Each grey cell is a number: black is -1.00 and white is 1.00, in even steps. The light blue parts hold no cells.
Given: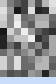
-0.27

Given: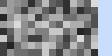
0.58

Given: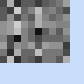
-0.41

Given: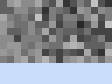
0.41

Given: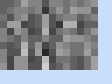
0.25

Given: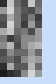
-0.18

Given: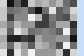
-0.14

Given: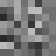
-0.01
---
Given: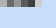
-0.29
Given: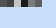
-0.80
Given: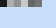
0.57
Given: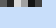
0.26
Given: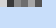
-0.14
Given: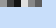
0.75
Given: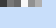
0.94
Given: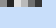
0.46
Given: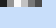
0.52
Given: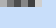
0.05
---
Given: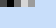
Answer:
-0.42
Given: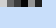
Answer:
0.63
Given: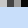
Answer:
0.56
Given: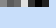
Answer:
0.07
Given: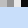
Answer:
0.49
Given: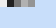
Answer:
0.86
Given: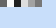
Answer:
-0.20
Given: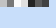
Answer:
0.52
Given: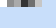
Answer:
1.00
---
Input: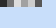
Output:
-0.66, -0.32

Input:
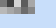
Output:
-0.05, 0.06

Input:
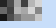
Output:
-0.72, 0.55

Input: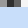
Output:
0.20, 0.92

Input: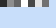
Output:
-0.66, -0.11

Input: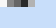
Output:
0.94, 0.40
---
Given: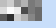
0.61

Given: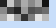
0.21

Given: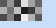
-0.65

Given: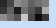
-0.34

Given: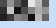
0.04

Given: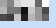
0.55

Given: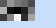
0.93
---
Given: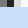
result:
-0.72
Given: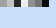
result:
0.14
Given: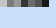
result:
-0.15
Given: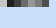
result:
0.19
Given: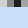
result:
0.05
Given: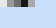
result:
-0.14
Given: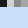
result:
0.63
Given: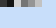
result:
-0.08
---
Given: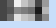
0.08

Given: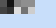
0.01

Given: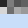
-0.36

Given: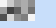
-0.24

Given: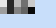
0.47

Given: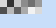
0.58

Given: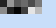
-0.30
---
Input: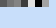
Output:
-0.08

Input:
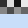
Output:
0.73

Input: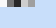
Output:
-0.08

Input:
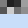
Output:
-0.74

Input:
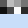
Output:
0.48

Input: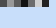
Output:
0.20

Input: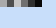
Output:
-0.38

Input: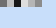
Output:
0.52

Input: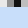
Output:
0.14

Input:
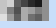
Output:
0.64
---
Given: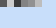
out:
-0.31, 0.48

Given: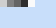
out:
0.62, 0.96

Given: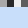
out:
0.32, -0.26

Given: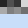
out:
-0.71, -0.13

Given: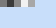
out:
-0.04, 0.31

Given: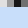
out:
0.76, -0.12
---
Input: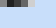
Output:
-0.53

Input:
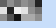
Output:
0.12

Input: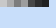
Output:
-0.44

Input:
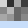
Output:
-0.63

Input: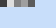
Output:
0.01

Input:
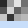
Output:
0.23

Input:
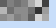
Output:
0.33

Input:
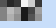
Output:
0.91

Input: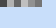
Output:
0.50
